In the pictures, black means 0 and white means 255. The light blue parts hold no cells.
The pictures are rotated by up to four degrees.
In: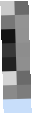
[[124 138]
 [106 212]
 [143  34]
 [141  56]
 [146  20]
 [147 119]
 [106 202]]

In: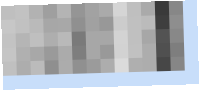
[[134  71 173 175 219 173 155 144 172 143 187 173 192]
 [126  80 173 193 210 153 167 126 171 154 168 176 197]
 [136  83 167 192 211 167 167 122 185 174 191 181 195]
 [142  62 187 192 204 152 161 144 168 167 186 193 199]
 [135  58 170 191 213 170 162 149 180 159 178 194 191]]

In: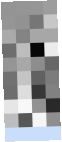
[[142 245  87 189]
 [ 41 146 248 230]
 [129  55 221 110]
 [124  97 196 113]
 [103 141 168 149]
 [235   7 189 110]
 [167 167 131 170]
 [199 118 146 149]
 [157 150 149 148]]

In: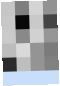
[[129 148 190  43]
 [123 148 217 188]
 [150 209 137 202]
 [ 68 201   8 200]
 [146 212 127 198]]

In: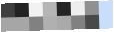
[[ 73 129 170 176 129 166 166]
 [144 238  37 181 242  35  63]]

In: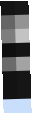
[[ 22  19]
 [ 22  19]
 [163 107]
 [ 20  15]
 [195 126]
 [147 101]
 [ 24  20]]
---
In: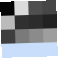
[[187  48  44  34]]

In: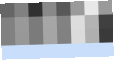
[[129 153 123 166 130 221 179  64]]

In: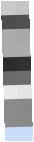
[[ 77  80]
 [171 171]
 [106 109]
 [139 136]]

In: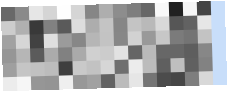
[[204 176  57 129  90 221 173 196 134 196 185 217  86  98 230]
 [150 182  91 171 129 170 208 204 226 101 186 103 103  94 135]
 [236 246 150 148 239 152 161  98 187 230 117  76  70 126 216]]

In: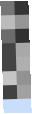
[[187 150]
 [ 68 168]
 [197 146]]

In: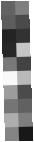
[[ 93  74]
 [ 40 198]
 [249 185]
 [117  97]
 [132  24]]

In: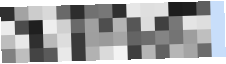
[[236  76  31 238 208 105 160  78 180  86 221  64 119 228 222]
 [129 190  68  90 233  58 178 218 243  62 181  97 182 165 107]]

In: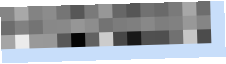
[[109 129 116 136 137 150 141 115 124 127 136 126 129 152 133]]
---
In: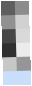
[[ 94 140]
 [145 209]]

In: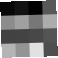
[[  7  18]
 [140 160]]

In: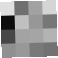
[[223 112]
 [ 13 192]]

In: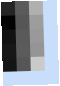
[[37 90]
 [ 2 86]]

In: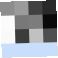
[[141 155]
 [251 120]]

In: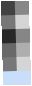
[[ 66 135]
 [119 213]]

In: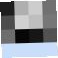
[[ 30 175]
 [ 76 209]]

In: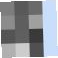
[[125  89]
 [140  94]]
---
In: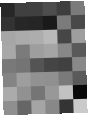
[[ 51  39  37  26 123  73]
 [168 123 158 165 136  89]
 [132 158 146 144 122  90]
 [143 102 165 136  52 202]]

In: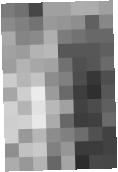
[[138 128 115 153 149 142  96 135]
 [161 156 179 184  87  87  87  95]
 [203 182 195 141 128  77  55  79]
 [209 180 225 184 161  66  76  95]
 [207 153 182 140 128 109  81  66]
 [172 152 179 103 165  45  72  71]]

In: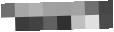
[[255  60  67  97  48 191 224  75]]

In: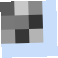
[[121 119  52]]

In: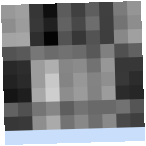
[[141 156  56  32  98  72 109  63 115 141]
 [ 83  89 119 107 113 107  88 128  80  97]
 [ 34  42 156 200 132 151 131 143  56  44]
 [ 98  80 117 134  94 115 105 105 114  85]]

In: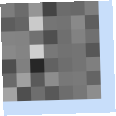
[[ 93 101 202 117 115 137  94]
 [137 132 207 120 114 116  87]
 [106 160  90 141 120 122 100]]

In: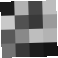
[[201  81  57 154]
 [115  56  28  20]]
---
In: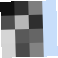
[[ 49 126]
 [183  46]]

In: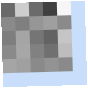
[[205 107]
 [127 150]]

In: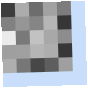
[[172 109]
 [150 133]]

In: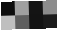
[[160  20]
 [ 95  19]]

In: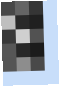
[[100  53]
 [ 41  32]]

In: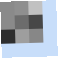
[[143 193]
 [108  71]]

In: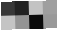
[[ 34 195]
 [148  11]]
